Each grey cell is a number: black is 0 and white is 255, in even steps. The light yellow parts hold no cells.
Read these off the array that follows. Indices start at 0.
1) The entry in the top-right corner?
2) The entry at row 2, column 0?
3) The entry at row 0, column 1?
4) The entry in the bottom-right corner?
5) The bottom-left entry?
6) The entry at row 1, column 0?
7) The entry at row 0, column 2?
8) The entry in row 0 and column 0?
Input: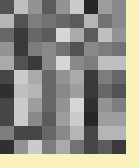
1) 137
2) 103
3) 191
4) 58
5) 48
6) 181
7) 147
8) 82

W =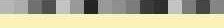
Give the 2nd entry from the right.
69
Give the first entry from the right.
133
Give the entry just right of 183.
173
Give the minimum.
37
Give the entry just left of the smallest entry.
153

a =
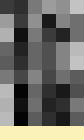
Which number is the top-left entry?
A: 59
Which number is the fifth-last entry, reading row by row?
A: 4
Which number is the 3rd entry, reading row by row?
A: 121
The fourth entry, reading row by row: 156
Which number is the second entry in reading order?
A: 47
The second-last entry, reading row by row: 25
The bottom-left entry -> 186
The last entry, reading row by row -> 92
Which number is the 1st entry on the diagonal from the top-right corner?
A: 195
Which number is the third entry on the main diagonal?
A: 121
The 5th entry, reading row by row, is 144
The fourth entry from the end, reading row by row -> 92
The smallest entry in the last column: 80

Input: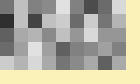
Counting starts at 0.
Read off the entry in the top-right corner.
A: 216
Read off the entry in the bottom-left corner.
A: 204
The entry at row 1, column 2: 67
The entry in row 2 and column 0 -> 96
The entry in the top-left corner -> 117
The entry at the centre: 192
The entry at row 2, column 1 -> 169
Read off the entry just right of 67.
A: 192
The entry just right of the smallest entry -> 192

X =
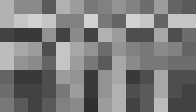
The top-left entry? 177
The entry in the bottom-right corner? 66
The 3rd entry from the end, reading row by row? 188
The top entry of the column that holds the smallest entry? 120
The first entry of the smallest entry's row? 120
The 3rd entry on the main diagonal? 57
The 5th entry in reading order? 177
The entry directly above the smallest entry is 57
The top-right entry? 90
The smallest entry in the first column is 66
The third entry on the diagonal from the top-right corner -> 167
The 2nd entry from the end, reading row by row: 66
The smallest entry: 47
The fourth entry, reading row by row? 90
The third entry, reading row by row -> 138
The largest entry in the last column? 197

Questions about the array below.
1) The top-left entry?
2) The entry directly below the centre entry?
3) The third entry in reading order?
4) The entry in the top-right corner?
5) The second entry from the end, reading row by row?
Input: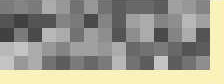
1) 123
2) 151
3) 123
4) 132
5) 114

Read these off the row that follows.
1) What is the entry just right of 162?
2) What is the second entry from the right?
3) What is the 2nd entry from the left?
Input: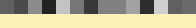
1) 45
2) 96
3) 75

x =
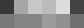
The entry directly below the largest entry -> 144
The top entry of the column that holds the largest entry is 221
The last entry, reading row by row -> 113
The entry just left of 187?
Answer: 199
